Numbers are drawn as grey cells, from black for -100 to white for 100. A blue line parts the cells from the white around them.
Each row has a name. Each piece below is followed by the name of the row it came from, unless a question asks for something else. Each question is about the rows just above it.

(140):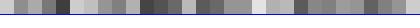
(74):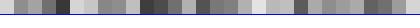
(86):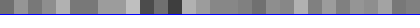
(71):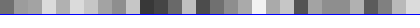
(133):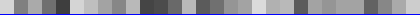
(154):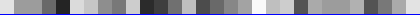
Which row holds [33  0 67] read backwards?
(133)
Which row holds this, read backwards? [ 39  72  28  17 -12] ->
(133)
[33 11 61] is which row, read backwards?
(140)
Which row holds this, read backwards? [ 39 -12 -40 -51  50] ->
(74)
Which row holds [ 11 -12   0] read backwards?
(86)

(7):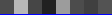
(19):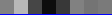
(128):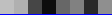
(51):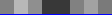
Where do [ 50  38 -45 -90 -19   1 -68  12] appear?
(128)
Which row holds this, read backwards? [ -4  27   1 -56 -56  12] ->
(51)
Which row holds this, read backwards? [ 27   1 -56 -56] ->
(51)
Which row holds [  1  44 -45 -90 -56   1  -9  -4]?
(19)
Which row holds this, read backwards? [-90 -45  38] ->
(128)

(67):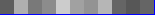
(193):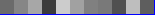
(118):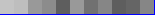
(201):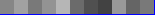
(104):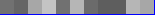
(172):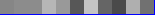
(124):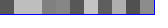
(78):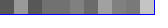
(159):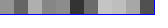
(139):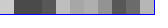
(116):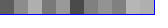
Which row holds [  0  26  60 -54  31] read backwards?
(193)
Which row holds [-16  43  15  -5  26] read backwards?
(201)
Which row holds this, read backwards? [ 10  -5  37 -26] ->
(67)
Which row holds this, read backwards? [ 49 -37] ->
(193)

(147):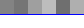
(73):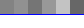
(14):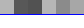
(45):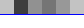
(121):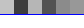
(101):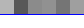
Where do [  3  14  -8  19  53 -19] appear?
(73)
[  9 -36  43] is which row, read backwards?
(121)
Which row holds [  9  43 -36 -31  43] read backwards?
(14)
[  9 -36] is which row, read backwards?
(121)
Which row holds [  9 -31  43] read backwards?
(101)
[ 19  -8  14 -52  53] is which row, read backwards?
(45)
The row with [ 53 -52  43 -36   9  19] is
(121)

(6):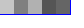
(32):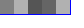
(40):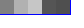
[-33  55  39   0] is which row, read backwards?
(40)
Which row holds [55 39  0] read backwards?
(40)
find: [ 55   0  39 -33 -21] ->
(6)
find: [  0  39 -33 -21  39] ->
(32)

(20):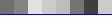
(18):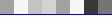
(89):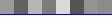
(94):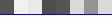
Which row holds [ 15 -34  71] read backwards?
(89)
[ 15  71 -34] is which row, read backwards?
(94)

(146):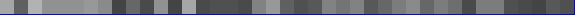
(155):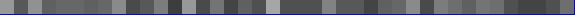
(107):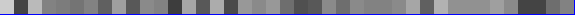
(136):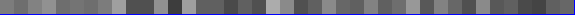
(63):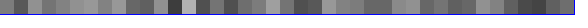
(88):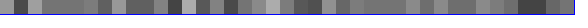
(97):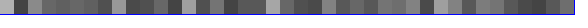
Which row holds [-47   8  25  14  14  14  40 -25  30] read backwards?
(107)
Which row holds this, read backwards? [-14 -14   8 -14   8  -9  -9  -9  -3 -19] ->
(88)
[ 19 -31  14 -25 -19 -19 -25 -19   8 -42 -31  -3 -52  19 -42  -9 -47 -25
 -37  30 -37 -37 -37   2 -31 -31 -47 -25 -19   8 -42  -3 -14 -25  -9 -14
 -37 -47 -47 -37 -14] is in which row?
(155)
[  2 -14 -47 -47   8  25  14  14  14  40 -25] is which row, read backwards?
(107)

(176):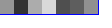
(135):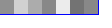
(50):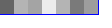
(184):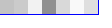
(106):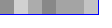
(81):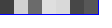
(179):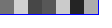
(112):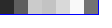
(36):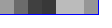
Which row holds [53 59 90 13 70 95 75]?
(184)
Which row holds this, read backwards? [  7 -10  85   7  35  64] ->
(135)

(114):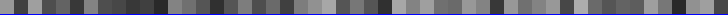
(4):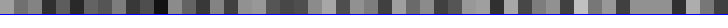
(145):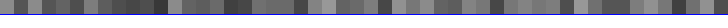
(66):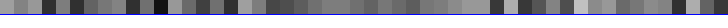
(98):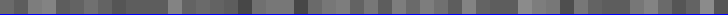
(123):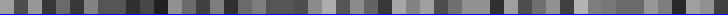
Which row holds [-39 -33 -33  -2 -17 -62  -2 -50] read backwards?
(123)
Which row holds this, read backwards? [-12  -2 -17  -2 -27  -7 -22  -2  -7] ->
(98)

